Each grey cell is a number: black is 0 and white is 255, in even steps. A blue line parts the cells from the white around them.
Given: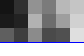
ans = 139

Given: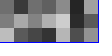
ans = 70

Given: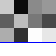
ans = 253

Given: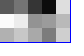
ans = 169

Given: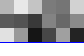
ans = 21

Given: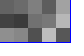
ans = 80

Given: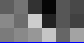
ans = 151

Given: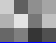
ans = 53

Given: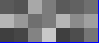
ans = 131

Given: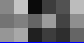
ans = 32
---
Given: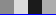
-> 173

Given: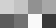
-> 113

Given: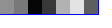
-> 94

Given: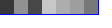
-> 120

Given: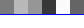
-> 122

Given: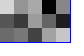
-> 58
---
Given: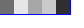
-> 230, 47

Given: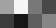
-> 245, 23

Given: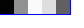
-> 250, 3

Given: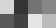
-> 229, 52

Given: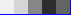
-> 241, 45

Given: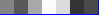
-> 251, 51

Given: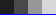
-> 215, 31

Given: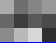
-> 215, 47
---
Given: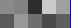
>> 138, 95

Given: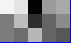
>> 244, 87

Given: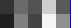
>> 52, 144

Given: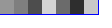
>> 150, 200

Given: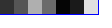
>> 49, 224

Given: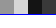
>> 150, 57
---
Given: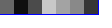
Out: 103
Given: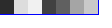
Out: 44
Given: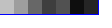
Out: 193
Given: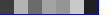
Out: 61
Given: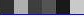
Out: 48
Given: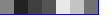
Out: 132
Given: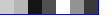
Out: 204
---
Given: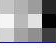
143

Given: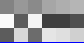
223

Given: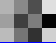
49

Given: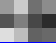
98

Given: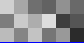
153

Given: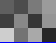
169

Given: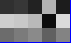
96

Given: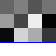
171

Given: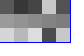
76

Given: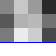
205
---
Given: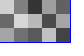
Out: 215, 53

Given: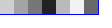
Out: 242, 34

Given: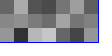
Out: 198, 49

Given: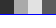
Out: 226, 48

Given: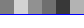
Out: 211, 56

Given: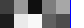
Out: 248, 15
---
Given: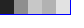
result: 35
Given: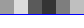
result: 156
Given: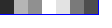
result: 43
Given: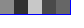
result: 138
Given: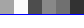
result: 165
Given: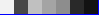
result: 242
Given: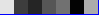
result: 228
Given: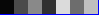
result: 6
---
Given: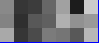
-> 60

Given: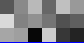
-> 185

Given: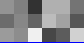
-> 50

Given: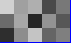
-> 175

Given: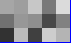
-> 199

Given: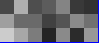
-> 78

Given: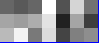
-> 102

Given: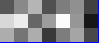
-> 181

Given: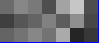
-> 121
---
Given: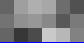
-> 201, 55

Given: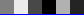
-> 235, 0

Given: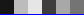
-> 230, 22

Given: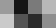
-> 202, 21

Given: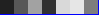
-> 230, 33

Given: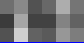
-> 207, 59

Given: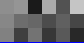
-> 197, 26

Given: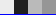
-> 236, 31

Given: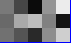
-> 236, 11
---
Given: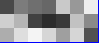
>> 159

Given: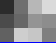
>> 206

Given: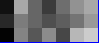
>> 71

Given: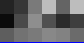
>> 136

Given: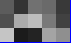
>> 35

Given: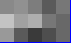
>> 58
